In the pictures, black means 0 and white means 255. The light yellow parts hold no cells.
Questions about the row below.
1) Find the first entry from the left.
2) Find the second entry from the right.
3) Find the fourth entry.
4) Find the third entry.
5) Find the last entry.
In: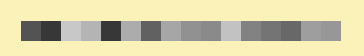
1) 83
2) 158
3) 180
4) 200
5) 151

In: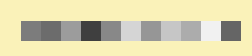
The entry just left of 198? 150
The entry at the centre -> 213
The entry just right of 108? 156

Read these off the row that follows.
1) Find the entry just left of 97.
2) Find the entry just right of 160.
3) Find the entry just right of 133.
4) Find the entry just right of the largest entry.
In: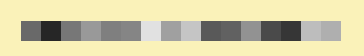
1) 89
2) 197
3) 225
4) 160

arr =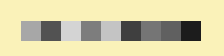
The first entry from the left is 167
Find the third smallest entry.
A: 82
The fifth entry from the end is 196

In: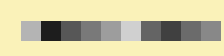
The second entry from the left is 29
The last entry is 136
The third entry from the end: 64

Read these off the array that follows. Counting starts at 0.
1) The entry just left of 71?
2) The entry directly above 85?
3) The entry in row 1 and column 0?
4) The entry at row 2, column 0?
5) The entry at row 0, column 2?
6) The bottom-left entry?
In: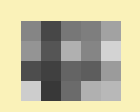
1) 133
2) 71
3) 148
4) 77
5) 119
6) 205

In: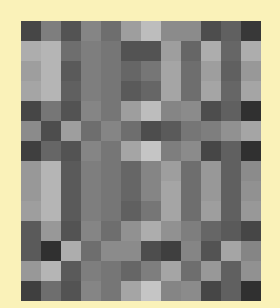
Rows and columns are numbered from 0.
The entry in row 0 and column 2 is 83
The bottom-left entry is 63
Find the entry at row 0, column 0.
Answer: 70
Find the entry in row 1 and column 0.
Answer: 173
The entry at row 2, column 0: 158
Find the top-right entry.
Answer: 56
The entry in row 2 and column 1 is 181
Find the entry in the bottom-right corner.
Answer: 48
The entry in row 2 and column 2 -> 90
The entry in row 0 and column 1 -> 126
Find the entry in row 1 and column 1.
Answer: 181

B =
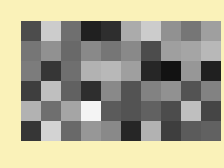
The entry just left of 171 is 46
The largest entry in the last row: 211
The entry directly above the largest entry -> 46
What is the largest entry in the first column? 178
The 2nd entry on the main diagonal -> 145
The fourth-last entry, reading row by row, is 178
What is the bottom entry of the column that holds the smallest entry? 62
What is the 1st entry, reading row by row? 76
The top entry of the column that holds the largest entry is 32
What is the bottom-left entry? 54
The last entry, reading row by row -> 97
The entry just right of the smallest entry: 151
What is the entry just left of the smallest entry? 38
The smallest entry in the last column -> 32
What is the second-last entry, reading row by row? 91
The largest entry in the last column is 184
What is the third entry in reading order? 111
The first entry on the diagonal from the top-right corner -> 159

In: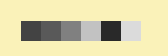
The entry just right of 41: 219
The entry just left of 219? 41

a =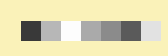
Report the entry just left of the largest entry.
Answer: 183
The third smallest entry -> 139
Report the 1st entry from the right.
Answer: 226

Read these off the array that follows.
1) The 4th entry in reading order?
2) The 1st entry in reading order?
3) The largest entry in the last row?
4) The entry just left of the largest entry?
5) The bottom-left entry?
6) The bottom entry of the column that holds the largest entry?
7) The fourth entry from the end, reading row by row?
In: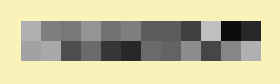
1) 149
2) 176
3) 176
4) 63
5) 162
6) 70
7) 141

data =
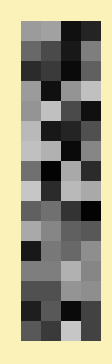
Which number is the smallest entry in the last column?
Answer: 3
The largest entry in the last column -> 192
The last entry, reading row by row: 66
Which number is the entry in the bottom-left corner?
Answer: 88
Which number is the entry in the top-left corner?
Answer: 155
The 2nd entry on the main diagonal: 74
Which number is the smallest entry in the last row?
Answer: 58
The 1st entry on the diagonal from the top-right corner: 36
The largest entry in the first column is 198
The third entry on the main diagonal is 10

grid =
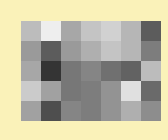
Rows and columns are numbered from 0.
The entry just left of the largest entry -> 188
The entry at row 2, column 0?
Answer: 167
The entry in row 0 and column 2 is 167
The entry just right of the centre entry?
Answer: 112
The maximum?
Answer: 238
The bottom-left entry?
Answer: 161
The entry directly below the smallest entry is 161
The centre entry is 133
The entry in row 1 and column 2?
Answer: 154
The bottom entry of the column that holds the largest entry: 78
